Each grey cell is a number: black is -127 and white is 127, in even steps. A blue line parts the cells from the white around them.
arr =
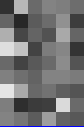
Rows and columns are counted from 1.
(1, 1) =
-78
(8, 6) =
-21
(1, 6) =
-18
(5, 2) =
-60
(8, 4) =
-65
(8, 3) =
-68
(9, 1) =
3
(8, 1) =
-1
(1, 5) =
-1
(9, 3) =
-35
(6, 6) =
-4
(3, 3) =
-27
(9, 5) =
-28
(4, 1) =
94
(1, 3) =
-21
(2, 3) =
-36
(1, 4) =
3

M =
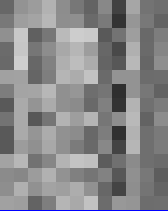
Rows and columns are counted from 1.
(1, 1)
-24
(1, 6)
-8
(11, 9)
-59
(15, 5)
53
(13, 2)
7
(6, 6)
44
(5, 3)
-24
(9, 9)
14
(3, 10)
30
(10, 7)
-23
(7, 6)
22
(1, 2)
19
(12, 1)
35
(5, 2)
78
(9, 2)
42
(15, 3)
-28
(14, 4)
35
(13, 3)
28
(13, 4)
49
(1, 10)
38
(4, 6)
54
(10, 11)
-16
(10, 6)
12
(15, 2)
30
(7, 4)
55
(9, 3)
-40
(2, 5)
14
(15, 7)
66
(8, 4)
43
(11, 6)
-4
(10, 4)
44
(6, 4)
-1
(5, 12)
14
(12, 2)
55
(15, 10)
21
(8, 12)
-4
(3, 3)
-31
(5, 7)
44

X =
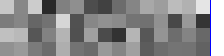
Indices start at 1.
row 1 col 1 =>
71
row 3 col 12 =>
20
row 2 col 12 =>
17
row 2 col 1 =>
-3
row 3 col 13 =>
-18
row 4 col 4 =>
-19
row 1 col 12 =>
29
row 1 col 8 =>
-62
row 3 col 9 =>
-77
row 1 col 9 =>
-19
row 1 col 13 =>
60
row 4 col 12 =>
-18
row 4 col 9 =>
5
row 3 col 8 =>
-52
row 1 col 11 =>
40
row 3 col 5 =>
52
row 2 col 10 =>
-11
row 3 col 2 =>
57
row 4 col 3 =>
-4

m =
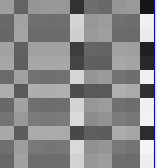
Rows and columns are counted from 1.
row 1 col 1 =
29
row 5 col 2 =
-33
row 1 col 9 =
22
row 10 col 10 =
38
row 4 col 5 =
33
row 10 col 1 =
40
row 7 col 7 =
-38
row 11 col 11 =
116
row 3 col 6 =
79
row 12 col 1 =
-23
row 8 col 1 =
-22
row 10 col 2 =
-34
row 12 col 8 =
29
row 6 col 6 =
85
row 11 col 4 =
-10
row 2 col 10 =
-18
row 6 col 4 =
-16
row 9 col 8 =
18
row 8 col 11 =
111
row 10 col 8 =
-34
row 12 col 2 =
34
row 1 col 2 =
-28
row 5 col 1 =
38
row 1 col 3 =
22
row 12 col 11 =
110
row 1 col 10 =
25
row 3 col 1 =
-24
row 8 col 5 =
-16
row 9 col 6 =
90
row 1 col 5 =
23
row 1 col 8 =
-22
